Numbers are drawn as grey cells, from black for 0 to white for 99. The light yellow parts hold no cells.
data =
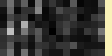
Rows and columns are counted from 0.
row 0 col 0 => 20
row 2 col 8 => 14
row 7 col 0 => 25
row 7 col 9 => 20
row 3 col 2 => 12
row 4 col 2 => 16
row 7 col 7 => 8
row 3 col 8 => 19
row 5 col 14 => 28
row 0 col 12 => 6
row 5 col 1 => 26
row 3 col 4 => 19
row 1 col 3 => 19
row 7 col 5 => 32
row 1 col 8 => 29
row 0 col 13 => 5
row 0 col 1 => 44
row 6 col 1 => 35
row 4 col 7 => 0
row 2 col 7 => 8
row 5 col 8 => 5
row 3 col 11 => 13
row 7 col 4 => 10
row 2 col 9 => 17
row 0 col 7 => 21
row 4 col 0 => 23
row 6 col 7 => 12
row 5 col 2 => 21
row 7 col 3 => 44
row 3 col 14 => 19
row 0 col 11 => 2
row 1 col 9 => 20
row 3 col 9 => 25
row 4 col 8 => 17
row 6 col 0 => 19
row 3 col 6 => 10
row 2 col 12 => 7

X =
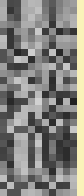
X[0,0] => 65
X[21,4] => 29
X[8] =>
[32, 39, 76, 72, 18, 52, 41, 23, 54, 22, 36]
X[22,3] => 70
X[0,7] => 35
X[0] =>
[65, 28, 29, 65, 71, 70, 44, 35, 49, 57, 61]
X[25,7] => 40
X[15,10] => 60
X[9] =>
[62, 25, 22, 24, 48, 57, 66, 72, 36, 77, 29]
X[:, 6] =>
[44, 47, 52, 62, 23, 57, 52, 24, 41, 66, 62, 62, 56, 19, 51, 50, 21, 67, 26, 21, 20, 20, 21, 26, 51, 65, 23, 51]
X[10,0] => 56
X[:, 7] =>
[35, 31, 29, 21, 55, 38, 25, 74, 23, 72, 27, 17, 19, 38, 71, 22, 34, 17, 67, 29, 46, 48, 37, 26, 18, 40, 70, 25]
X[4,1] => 20
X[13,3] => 69
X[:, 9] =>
[57, 61, 63, 54, 33, 66, 59, 54, 22, 77, 55, 28, 53, 23, 69, 59, 17, 36, 25, 18, 26, 17, 17, 26, 41, 63, 25, 60]
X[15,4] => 69
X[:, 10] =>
[61, 56, 68, 69, 20, 62, 57, 29, 36, 29, 71, 42, 67, 32, 13, 60, 30, 48, 77, 33, 24, 34, 33, 37, 60, 72, 70, 65]
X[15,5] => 71
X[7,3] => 23
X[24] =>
[54, 40, 60, 75, 54, 60, 51, 18, 64, 41, 60]
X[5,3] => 59
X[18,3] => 35
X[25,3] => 58
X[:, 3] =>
[65, 66, 63, 67, 60, 59, 71, 23, 72, 24, 59, 70, 73, 69, 27, 72, 72, 69, 35, 72, 68, 67, 70, 73, 75, 58, 32, 68]

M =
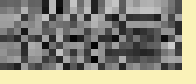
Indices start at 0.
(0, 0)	38
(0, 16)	76
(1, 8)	3
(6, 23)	63
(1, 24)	43
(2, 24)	27
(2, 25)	63
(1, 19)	70
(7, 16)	22
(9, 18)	51
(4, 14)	55
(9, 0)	26
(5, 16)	6
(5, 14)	18
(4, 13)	50
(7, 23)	45
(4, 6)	36
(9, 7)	47
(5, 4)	29
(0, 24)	45
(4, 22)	34
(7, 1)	48
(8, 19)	26
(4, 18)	30
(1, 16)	66
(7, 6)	51
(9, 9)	12
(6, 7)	44
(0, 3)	50
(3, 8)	44
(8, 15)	34
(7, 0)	57
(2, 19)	21
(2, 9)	68
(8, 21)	32
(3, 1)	61
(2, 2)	67
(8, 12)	30
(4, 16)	57

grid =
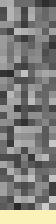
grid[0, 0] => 65
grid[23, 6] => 34
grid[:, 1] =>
[67, 70, 70, 57, 26, 53, 47, 45, 47, 54, 17, 49, 44, 71, 65, 60, 60, 54, 28, 30, 22, 67, 29, 54, 68, 35, 48, 47, 30, 40]
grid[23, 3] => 43
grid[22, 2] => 27
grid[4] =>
[38, 26, 72, 68, 64, 58, 38, 63]
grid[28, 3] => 63
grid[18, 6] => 35
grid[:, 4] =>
[42, 65, 68, 41, 64, 34, 38, 50, 54, 37, 40, 34, 59, 66, 73, 27, 56, 33, 64, 55, 65, 59, 22, 34, 62, 74, 35, 45, 69, 28]
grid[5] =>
[60, 53, 34, 23, 34, 54, 55, 29]
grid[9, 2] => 29
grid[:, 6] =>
[18, 40, 40, 48, 38, 55, 36, 30, 34, 46, 65, 54, 39, 40, 41, 42, 44, 52, 35, 35, 36, 41, 72, 34, 42, 33, 54, 42, 36, 79]
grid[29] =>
[35, 40, 16, 34, 28, 55, 79, 44]
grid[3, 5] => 47
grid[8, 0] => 65
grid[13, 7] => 56
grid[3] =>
[58, 57, 40, 23, 41, 47, 48, 34]
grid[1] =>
[29, 70, 59, 26, 65, 47, 40, 48]
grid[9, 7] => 33
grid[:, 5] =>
[26, 47, 45, 47, 58, 54, 50, 53, 55, 43, 59, 46, 56, 40, 53, 30, 56, 44, 62, 42, 45, 53, 64, 27, 41, 45, 55, 55, 38, 55]
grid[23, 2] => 27
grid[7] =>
[58, 45, 58, 44, 50, 53, 30, 37]
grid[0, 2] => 41

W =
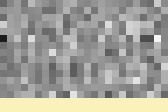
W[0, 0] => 40
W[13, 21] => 80
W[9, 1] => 44
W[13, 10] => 88
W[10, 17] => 46
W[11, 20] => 67
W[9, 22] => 40
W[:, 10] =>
[68, 52, 58, 53, 69, 72, 80, 68, 50, 36, 36, 54, 64, 88]
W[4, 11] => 53
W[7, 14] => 65
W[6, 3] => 49
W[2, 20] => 43
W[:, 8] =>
[56, 56, 67, 72, 66, 56, 51, 58, 67, 58, 47, 59, 53, 46]
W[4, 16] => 61
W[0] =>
[40, 52, 60, 46, 72, 60, 56, 50, 56, 65, 68, 54, 52, 57, 62, 58, 56, 53, 49, 60, 46, 42, 78, 53]
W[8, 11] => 55
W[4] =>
[63, 64, 62, 54, 43, 56, 41, 43, 66, 46, 69, 53, 58, 53, 60, 72, 61, 47, 81, 77, 60, 63, 47, 52]
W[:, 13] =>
[57, 46, 65, 64, 53, 47, 55, 60, 61, 45, 45, 56, 60, 46]
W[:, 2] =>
[60, 60, 59, 60, 62, 74, 56, 64, 62, 51, 47, 57, 57, 62]
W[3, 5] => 59
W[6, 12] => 53
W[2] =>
[42, 63, 59, 65, 52, 53, 64, 63, 67, 44, 58, 54, 42, 65, 65, 58, 52, 72, 67, 61, 43, 58, 64, 47]
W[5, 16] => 59
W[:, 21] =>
[42, 54, 58, 73, 63, 30, 47, 61, 38, 53, 55, 47, 45, 80]
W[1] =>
[57, 59, 60, 51, 53, 55, 43, 43, 56, 69, 52, 48, 67, 46, 64, 60, 62, 49, 64, 67, 64, 54, 48, 67]
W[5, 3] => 52
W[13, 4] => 68
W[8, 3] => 45
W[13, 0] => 53
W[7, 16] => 44
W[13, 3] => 68
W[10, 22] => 54
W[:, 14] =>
[62, 64, 65, 49, 60, 79, 63, 65, 58, 57, 64, 61, 59, 62]

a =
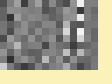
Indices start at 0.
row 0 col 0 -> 31
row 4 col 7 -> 49
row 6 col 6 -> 28
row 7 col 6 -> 51
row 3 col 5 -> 42
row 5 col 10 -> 33
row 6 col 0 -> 45
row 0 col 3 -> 24
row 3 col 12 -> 46
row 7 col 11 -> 71
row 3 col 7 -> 52
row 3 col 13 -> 46
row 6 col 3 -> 45
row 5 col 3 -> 42
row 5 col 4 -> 56
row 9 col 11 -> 27
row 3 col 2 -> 45
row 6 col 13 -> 45
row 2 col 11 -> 91
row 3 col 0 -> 45
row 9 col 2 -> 34
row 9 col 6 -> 40
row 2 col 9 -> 55
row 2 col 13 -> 44
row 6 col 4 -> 49
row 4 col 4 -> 41
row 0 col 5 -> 62
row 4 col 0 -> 46
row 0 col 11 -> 93
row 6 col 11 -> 38
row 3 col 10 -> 35
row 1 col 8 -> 45
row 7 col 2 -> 54
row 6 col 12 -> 40

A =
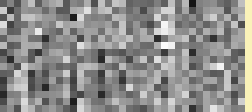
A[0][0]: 37
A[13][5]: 53
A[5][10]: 61
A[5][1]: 59
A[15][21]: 46
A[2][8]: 48
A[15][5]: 46
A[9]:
[61, 49, 31, 81, 65, 61, 42, 49, 39, 44, 38, 70, 73, 69, 53, 46, 38, 73, 51, 44, 42, 57, 47, 79, 73, 52, 71, 31, 42, 66, 80, 94, 45, 59, 41]
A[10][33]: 44
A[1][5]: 56
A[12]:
[29, 66, 79, 81, 28, 41, 15, 49, 52, 68, 30, 67, 50, 50, 40, 47, 53, 40, 84, 54, 61, 70, 35, 44, 58, 69, 62, 56, 63, 42, 38, 48, 78, 53, 49]
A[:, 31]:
[43, 63, 52, 66, 72, 45, 65, 60, 55, 94, 37, 46, 48, 68, 48, 74]
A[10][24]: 72
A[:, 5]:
[37, 56, 67, 49, 91, 44, 68, 21, 65, 61, 48, 43, 41, 53, 69, 46]
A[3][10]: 67
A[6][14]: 63
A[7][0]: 27
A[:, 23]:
[37, 82, 52, 95, 92, 44, 98, 23, 60, 79, 55, 27, 44, 26, 56, 58]
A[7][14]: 22
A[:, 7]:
[64, 55, 59, 50, 46, 47, 50, 63, 54, 49, 54, 62, 49, 55, 54, 60]
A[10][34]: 54
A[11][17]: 21
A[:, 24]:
[74, 82, 68, 77, 84, 65, 94, 54, 80, 73, 72, 61, 58, 58, 83, 74]
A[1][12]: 87
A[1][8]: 34
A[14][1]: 60
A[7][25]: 50
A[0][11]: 48
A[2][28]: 41
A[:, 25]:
[44, 41, 54, 40, 56, 67, 47, 50, 55, 52, 59, 56, 69, 65, 62, 45]
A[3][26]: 48
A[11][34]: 64
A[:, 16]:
[76, 44, 72, 45, 61, 69, 58, 38, 58, 38, 55, 48, 53, 56, 74, 48]
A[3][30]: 49
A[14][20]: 61
